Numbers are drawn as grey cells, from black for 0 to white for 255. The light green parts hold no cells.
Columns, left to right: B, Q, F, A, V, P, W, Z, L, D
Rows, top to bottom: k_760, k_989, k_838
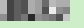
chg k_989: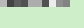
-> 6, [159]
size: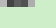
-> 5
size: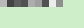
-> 9
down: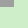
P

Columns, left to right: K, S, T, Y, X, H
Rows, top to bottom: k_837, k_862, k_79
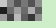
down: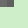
Y
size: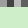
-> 4
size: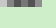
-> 6

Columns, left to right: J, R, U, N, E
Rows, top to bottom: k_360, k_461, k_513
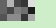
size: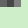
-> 3
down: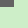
J
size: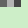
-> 3
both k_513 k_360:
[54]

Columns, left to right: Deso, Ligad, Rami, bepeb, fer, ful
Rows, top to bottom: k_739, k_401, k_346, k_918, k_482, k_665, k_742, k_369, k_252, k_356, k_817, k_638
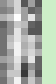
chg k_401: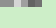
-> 1, [129]
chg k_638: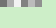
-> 5, [199]

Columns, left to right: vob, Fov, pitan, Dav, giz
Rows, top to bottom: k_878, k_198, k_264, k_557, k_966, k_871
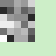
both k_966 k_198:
[99]
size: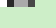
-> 5

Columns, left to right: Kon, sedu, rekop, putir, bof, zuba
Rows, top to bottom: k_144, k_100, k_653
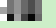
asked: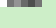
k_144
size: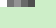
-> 5
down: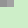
rekop
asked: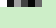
k_653
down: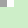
Kon

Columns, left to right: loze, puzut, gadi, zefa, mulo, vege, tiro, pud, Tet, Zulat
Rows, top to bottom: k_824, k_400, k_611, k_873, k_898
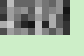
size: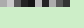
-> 10
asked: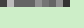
k_824
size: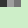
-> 3
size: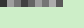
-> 9

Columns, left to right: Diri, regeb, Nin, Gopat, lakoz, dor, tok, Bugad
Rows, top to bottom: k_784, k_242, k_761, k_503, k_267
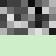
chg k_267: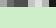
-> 1, [181]
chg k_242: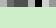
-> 5, [196]
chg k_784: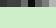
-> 1, [41]

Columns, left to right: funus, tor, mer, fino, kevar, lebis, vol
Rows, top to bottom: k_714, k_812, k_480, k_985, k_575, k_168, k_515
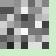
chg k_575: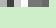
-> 1, [193]
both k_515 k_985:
[64]
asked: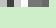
k_575

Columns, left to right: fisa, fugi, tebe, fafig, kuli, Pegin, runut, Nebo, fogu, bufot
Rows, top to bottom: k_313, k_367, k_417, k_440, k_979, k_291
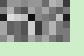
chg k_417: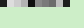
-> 4, [191]
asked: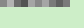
k_367
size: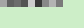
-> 9
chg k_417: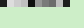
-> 6, [136]
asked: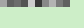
k_440

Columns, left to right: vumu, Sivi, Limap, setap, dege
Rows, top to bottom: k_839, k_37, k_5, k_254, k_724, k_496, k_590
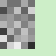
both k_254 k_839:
[168]
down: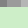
Sivi
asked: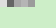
k_496
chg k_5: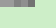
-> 1, [143]
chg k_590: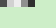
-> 1, [89]
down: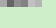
setap
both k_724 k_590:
[143]

